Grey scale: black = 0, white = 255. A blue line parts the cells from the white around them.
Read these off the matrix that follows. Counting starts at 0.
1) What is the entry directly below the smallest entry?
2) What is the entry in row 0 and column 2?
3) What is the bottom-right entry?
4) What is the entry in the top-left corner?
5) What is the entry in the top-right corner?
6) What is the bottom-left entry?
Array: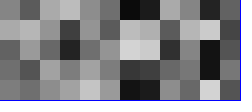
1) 188
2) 170
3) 84
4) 133
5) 98
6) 125

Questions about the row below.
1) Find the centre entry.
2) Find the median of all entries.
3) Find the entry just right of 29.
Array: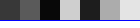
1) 207
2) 90
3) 172

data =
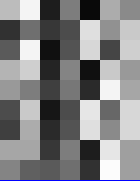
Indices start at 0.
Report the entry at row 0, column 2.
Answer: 29
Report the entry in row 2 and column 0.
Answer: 90
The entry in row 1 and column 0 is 49
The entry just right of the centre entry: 42
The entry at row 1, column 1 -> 111
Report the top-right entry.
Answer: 138
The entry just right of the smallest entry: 172
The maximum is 252
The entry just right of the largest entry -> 159
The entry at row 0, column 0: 188
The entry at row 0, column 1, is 244
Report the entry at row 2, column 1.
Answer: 244
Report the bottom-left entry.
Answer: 132
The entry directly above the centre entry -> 132
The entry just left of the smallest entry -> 125
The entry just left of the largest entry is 49
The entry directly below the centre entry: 76

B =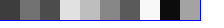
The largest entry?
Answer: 248
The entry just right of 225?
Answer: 190

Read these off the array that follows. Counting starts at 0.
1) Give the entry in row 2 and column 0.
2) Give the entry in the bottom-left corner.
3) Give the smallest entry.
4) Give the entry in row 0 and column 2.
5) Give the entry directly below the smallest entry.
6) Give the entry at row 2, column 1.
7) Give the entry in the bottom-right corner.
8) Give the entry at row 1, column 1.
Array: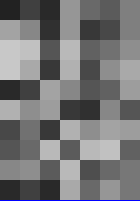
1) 200
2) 41
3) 34
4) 41
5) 163
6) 193
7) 119
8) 135

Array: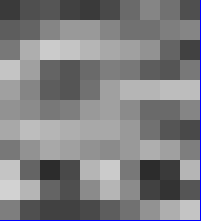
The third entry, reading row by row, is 85
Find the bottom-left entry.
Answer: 126
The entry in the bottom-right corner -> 196
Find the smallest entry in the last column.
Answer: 65
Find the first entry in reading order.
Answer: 58
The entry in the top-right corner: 79
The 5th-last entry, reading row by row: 93
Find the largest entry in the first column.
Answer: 210
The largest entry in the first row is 133
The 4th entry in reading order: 65
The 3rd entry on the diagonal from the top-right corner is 146
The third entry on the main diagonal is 203
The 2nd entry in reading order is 79
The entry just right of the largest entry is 181
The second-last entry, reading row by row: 174
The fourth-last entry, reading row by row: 113

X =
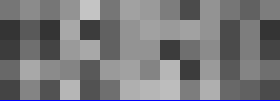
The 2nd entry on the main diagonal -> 89
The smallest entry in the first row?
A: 75
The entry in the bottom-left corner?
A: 68
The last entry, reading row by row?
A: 75
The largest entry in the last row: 189
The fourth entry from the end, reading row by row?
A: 175
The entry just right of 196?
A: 118
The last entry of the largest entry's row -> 125
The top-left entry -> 118
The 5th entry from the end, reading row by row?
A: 125
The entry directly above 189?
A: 182
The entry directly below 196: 60
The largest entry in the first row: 196
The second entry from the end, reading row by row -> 97
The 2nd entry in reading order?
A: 139
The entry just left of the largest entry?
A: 147
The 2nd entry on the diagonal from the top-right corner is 125
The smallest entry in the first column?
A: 52

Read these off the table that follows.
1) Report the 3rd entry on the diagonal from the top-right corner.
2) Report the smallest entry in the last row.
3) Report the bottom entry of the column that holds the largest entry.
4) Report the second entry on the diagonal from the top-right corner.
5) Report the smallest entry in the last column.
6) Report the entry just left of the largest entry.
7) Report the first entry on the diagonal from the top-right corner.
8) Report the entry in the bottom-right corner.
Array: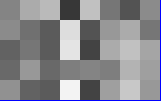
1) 171
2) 67
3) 243
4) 171
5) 118
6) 91
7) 139
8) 152
